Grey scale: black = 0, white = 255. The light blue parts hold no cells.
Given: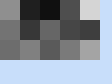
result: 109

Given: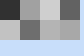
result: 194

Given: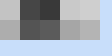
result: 173

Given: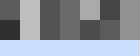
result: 48

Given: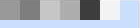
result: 152

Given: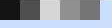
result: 20
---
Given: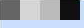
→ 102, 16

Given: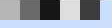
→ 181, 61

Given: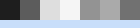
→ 30, 113

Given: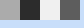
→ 171, 93

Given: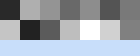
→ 41, 128

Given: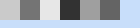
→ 202, 100

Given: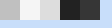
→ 192, 54
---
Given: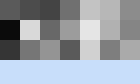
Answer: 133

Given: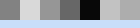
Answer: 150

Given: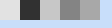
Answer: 168

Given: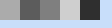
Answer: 127

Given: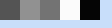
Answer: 115

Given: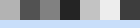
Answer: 129
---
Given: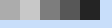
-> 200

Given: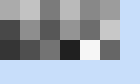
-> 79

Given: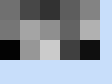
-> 151

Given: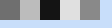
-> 188

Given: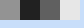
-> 33

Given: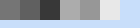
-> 96

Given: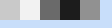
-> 242
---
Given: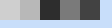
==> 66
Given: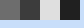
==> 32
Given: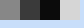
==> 214
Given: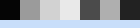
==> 34
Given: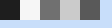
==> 89
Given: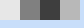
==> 184
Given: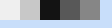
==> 134
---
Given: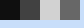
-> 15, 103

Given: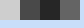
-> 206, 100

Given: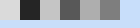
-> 218, 126

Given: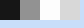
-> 22, 216

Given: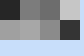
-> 38, 52

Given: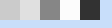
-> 203, 50
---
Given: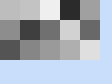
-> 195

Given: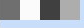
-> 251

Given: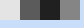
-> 91

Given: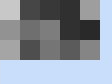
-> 70

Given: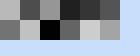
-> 77

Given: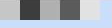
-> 61

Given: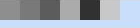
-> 121

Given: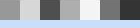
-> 215
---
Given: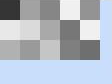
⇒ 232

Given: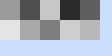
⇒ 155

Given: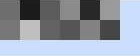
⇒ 111

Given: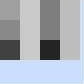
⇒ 138

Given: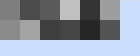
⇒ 126

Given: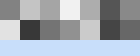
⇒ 130
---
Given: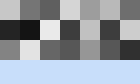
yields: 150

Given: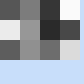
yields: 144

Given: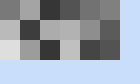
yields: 192

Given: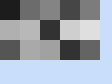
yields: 161

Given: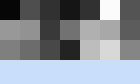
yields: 189

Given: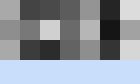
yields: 142

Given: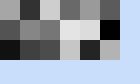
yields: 198

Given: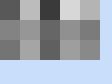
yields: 96
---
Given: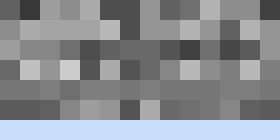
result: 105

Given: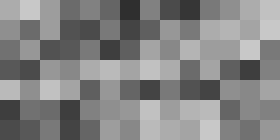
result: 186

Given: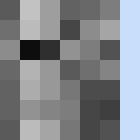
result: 98

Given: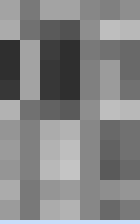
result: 149

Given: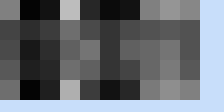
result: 74

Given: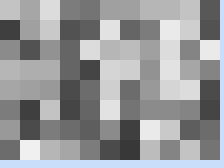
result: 124

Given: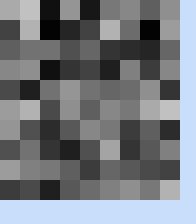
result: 80

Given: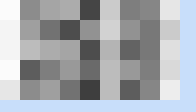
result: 244

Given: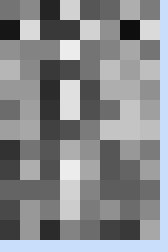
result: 100
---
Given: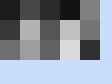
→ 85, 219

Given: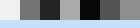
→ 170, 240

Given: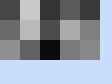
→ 76, 200

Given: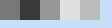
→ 150, 224

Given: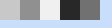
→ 240, 240

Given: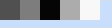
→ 5, 248

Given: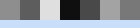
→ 15, 223

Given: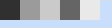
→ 202, 233

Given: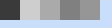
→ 170, 206

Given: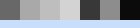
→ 211, 211
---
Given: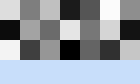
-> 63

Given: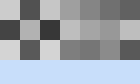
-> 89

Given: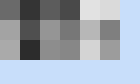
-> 44

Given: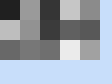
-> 119

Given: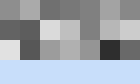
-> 87

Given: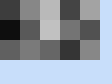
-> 122
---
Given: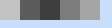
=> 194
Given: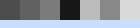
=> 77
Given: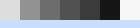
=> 221
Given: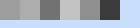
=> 157
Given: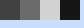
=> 65
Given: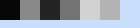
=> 7
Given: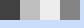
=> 65
